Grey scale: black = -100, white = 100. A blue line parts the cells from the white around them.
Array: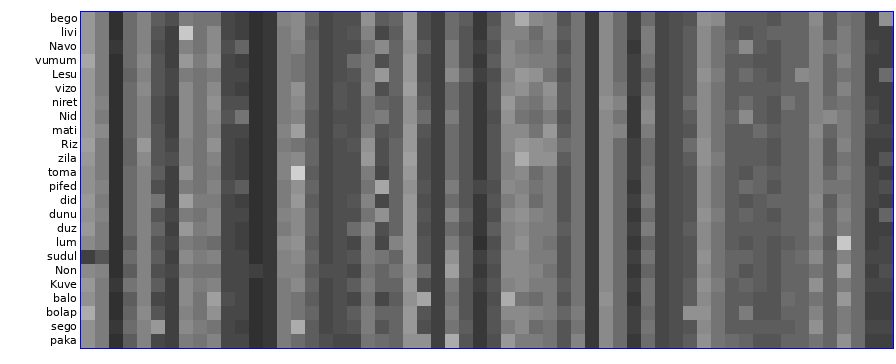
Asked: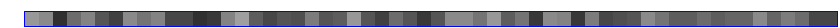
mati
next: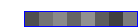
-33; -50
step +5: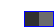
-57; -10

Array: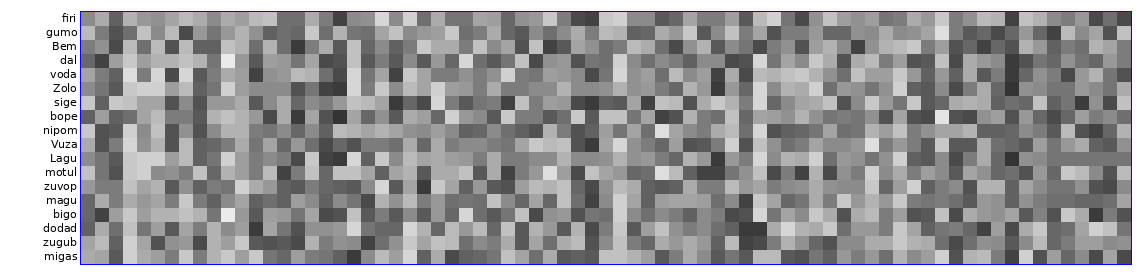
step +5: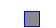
14
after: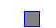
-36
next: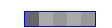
-24; 46
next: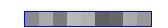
57; -30
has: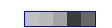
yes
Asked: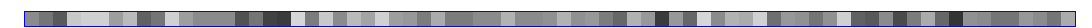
Zolo
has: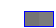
yes

